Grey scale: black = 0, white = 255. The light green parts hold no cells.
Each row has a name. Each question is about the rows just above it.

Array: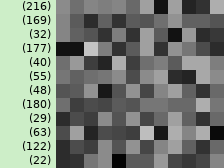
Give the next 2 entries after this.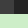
[174  62]
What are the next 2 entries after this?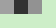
[118  76]
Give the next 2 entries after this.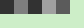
[ 18 153]
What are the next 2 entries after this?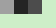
[70 62]
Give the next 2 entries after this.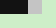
[126  50]
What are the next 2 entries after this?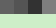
[ 50 160]
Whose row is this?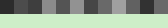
(29)

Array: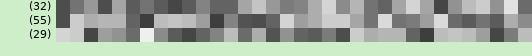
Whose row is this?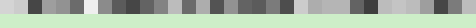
(29)
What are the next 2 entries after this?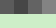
[188 107]
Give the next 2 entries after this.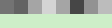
[204 146]
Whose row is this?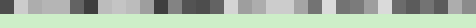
(55)
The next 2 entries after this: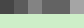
[196 152]
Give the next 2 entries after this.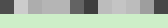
[123 188]

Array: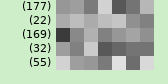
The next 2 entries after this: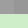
[122 224]
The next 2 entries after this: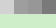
[224 109]

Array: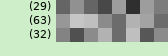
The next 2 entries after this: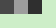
[157 124]
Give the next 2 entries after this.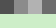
[191  87]
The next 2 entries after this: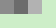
[163 108]
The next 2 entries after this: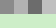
[ 87 139]
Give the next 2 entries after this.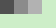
[108 191]
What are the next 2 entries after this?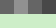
[157  47]
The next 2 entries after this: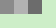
[191  87]

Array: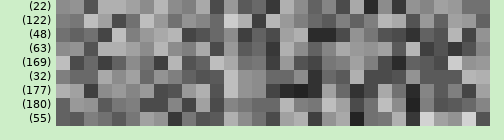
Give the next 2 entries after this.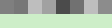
[ 35 127]
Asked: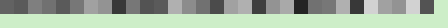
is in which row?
(55)
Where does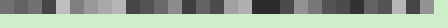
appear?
(48)
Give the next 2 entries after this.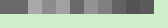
[190 147]
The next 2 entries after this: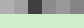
[153  75]
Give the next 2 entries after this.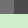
[161 176]

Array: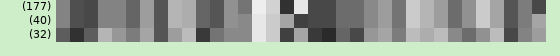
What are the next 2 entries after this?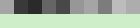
[188 137]
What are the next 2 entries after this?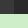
[101  72]
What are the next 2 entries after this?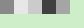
[57 42]
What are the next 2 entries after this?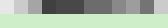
[181 157]

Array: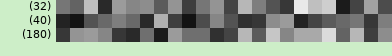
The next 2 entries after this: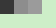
[35 68]
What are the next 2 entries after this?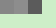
[148  62]
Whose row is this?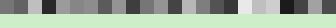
(32)
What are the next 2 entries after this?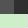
[ 55 141]
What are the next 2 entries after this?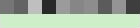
[118 148]
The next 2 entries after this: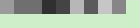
[169 169]

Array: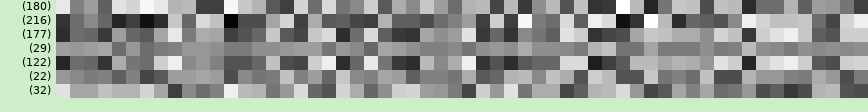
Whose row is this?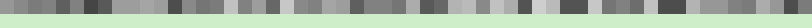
(22)
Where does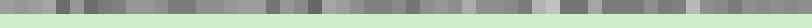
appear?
(29)
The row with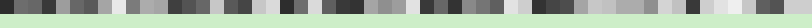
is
(177)
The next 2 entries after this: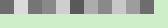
[179 186]

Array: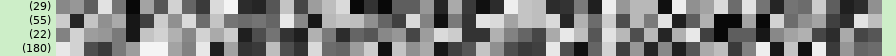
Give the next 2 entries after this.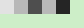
[177 232]
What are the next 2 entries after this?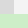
[44 37]
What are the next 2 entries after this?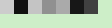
[ 86 196]
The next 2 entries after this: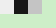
[ 16 238]

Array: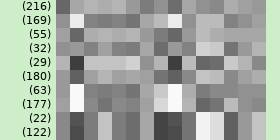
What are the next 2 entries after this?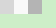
[103 116]
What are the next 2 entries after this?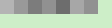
[137 173]
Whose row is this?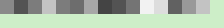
(22)
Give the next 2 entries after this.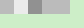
[130 145]
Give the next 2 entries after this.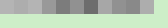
[160 153]
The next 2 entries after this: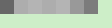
[103 153]
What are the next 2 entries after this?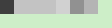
[ 62 187]

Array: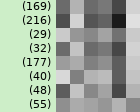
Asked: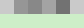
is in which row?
(29)
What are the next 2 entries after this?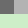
[107 120]

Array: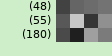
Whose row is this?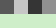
(55)
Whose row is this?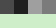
(180)
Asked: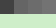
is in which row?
(48)

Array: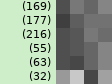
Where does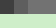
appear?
(177)
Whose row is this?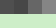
(63)
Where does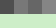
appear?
(169)
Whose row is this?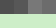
(216)

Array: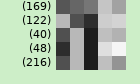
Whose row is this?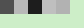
(40)
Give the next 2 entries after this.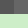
[118 197]
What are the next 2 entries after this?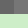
[197 162]
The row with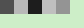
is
(216)
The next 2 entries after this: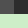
[205 211]

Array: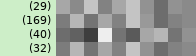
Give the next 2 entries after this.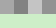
[109 130]
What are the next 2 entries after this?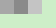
[130 167]
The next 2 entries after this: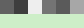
[182 116]
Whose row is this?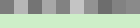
(32)

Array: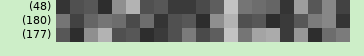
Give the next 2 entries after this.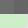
[ 52 157]
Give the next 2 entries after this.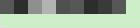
[123 135]
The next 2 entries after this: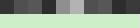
[ 87 123]

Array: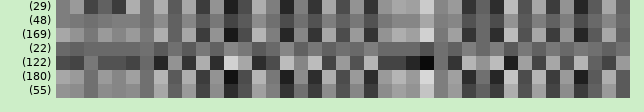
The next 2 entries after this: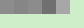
[ 97 154]
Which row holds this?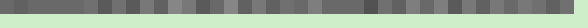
(22)
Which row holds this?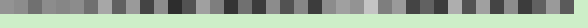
(55)
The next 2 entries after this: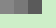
[105 134]

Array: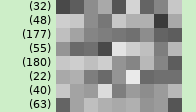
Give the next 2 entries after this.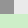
[106 112]
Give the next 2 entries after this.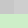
[191 206]
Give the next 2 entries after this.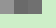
[ 73 227]
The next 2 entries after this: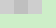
[148 133]
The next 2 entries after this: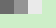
[106 112]
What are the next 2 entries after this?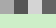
[133 199]
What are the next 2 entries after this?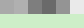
[106 112]

